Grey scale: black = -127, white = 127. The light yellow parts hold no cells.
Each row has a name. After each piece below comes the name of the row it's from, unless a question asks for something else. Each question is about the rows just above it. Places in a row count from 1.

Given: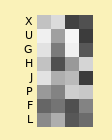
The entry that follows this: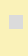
[-61]
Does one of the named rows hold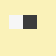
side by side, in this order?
yes
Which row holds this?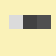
X
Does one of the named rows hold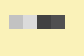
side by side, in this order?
yes
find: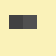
X
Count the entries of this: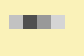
4
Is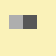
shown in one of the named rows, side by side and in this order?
yes

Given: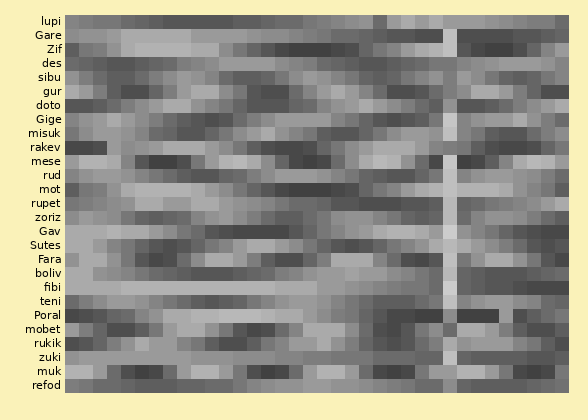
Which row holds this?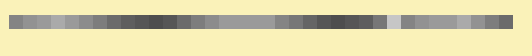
Gige
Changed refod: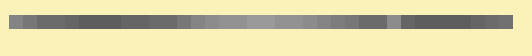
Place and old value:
1, [-2]
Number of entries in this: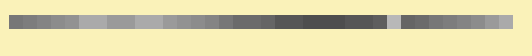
36
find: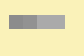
rupet
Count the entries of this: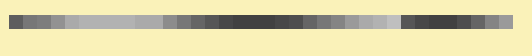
36
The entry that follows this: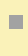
[26]
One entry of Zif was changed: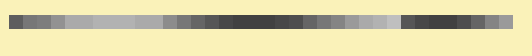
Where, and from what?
6, [50]

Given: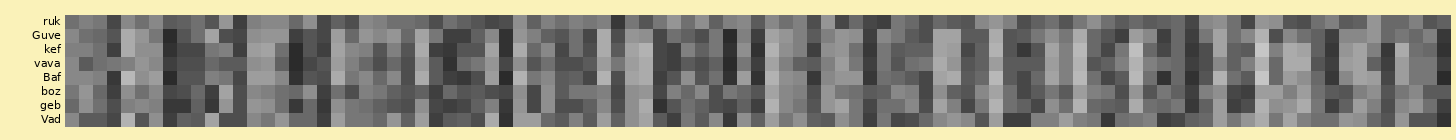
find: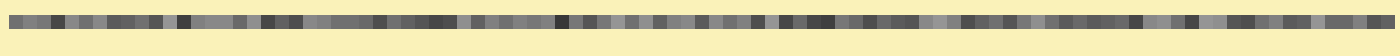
ruk
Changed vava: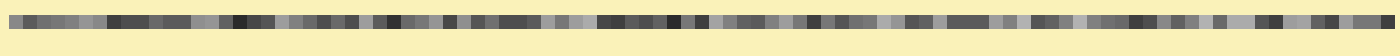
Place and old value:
95, [-64]
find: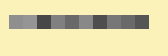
boz
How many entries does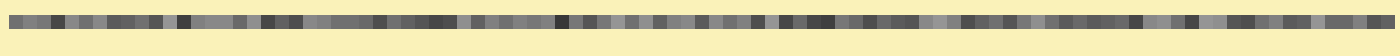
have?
99
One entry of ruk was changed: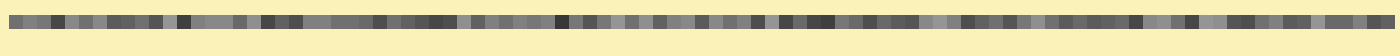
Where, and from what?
22, [8]
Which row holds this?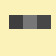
Vad

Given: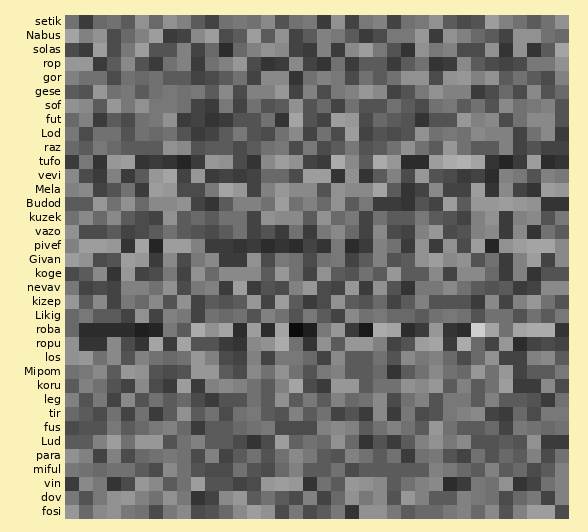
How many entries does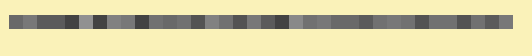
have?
36
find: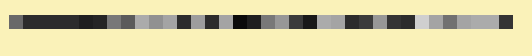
roba
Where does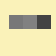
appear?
setik
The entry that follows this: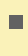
[-14]
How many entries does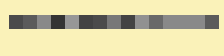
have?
15

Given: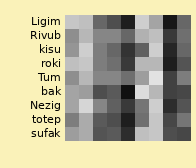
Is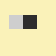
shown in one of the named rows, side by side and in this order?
yes
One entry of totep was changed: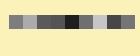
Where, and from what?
4, [-49]
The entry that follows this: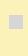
[6]
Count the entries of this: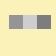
3
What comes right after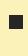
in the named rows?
[-24]
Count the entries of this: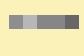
5
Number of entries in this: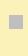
1

